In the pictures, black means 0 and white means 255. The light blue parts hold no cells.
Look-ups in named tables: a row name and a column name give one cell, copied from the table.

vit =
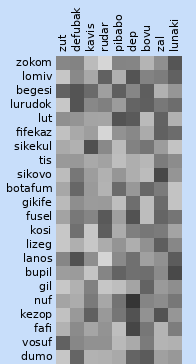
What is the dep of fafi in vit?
70
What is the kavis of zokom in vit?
187
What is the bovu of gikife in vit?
189
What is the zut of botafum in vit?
167
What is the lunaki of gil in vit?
142
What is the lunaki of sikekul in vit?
195
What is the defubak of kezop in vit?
153
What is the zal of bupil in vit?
139
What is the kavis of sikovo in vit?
157
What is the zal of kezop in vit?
83
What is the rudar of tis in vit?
162
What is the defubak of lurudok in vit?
84
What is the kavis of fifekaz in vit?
158
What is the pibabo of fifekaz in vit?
146
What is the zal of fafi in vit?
180
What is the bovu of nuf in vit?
133

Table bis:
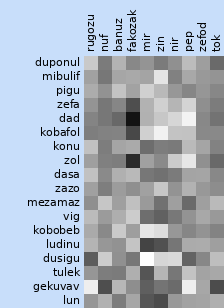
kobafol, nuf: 130
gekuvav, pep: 238
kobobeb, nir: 151
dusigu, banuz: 144
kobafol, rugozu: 126
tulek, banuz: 123
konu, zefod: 165
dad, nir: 214
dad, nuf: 119
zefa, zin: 208
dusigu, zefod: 135
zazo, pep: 178
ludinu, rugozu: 180
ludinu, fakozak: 196
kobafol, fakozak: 72
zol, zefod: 144
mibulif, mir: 164
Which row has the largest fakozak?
vig

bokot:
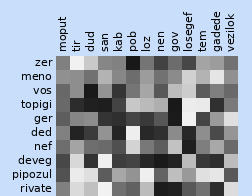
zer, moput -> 128
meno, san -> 179
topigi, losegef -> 236
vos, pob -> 117
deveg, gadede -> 46
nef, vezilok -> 106
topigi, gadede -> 48
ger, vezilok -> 223
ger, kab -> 47
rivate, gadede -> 45
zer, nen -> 66
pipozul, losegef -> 153
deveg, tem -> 56
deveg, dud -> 51
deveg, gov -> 35
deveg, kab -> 61
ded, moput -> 129
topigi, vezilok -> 122

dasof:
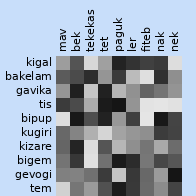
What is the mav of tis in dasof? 59
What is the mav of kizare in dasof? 101
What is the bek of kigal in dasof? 84
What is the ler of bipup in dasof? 63
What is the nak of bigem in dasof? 71
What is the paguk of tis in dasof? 21
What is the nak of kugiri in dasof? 60
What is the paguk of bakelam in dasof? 59

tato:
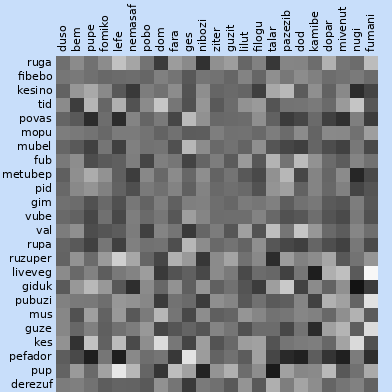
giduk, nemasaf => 46
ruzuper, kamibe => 140
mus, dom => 183
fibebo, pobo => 102
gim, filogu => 118
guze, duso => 135
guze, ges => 100
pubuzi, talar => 90
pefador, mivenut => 32
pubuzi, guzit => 133
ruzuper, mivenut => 88
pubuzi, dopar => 177
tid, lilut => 146
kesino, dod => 91
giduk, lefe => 88
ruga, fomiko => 140
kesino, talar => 168
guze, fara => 85

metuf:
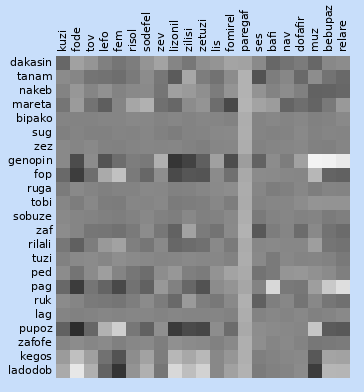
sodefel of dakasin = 148
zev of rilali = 137
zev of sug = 129
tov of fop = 110
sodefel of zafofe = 137
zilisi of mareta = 140
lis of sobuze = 130
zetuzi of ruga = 134
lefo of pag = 100
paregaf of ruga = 172
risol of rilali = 127
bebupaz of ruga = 132
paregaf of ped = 170
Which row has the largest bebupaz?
genopin

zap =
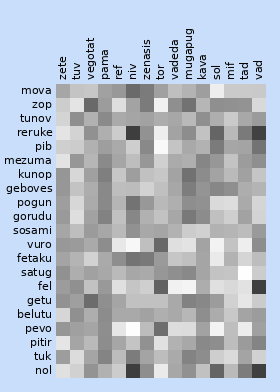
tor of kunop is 199
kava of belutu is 142
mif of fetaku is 178
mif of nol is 186
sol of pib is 123
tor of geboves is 192
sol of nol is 100
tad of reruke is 122

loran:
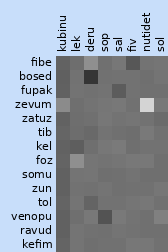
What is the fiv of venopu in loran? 115
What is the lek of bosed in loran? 114
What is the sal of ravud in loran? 116
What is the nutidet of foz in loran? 120
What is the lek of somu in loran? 116
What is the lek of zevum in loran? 111
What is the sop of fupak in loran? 115
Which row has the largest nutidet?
zevum

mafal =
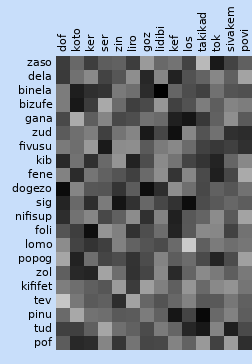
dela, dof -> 58
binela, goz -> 43
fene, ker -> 117
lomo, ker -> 51
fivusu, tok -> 56
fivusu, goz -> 90
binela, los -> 77
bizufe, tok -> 94
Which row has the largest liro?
tev

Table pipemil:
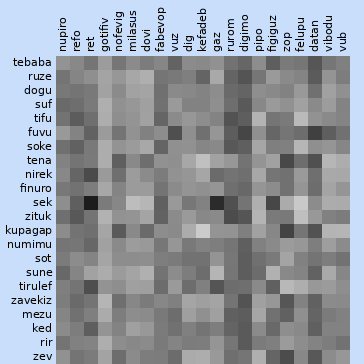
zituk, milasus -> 148
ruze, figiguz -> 154
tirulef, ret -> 78
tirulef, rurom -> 109
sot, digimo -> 93
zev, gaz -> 153
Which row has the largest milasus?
sek

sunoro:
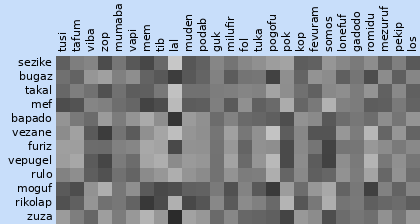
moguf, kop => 109
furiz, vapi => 134
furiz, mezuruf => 140
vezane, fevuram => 84
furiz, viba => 108
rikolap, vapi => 99
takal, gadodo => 124
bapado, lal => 53
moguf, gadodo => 120

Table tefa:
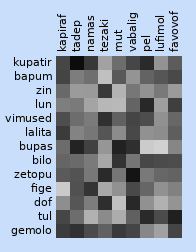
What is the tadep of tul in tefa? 109
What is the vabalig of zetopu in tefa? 20
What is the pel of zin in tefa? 146
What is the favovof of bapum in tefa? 73
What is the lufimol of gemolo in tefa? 161
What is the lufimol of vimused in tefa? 145
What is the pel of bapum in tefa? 99
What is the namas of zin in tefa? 154
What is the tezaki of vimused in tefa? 48
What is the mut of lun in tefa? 185
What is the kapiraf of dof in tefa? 142
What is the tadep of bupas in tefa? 35
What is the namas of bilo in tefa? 122
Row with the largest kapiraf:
fige

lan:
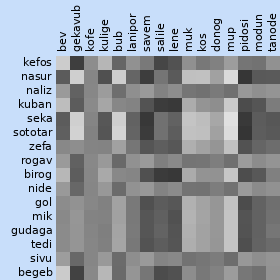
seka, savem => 56
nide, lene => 139
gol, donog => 150
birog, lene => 56
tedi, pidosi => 79
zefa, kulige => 131
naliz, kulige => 156
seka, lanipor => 98
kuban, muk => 172
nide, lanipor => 146
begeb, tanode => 146
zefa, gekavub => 142

